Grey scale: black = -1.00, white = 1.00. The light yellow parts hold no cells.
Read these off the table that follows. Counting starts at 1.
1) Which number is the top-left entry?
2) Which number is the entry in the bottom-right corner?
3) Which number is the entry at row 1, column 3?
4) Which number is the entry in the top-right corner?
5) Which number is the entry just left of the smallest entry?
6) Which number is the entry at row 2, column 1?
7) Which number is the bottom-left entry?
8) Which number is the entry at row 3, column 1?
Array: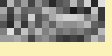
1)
-0.57
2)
0.12
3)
-0.22
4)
0.75
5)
-0.34
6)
0.32
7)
0.22
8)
0.00

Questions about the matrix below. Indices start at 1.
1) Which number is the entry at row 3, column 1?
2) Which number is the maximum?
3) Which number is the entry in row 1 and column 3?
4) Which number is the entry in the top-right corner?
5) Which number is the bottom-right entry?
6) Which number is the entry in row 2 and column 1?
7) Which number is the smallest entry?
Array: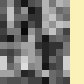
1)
-0.38
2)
0.73
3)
-0.49
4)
0.28
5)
-0.49
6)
-0.17
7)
-0.93

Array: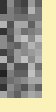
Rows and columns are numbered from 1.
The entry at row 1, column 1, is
-0.60
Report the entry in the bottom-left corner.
0.31
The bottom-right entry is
0.21
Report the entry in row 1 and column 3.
-0.36
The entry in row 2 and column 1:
-0.60
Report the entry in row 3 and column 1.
-0.02
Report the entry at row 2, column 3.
-0.24
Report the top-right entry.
-0.24
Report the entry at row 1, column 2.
0.09
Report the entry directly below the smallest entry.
-0.36

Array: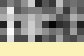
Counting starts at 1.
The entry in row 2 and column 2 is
0.85
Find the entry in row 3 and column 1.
0.37
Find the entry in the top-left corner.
-0.33
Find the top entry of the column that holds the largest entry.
0.01
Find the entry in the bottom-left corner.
-0.43
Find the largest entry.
0.96
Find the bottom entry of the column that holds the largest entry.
0.74
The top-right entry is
-0.22
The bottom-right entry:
-0.11
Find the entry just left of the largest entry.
0.01
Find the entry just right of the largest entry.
-0.11
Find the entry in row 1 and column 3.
-0.22
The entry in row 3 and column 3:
0.25
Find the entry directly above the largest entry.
0.74
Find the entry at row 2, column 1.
0.14
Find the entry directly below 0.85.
0.61
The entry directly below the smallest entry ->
-0.11

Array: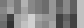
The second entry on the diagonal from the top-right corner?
-0.25
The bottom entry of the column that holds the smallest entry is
-0.61
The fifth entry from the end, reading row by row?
0.29
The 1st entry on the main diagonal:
-0.05
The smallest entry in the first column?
-0.15
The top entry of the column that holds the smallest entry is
0.18
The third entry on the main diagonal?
0.29
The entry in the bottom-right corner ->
0.51
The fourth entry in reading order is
0.40
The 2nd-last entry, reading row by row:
-0.49
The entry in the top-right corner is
0.51
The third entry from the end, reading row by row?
-0.15
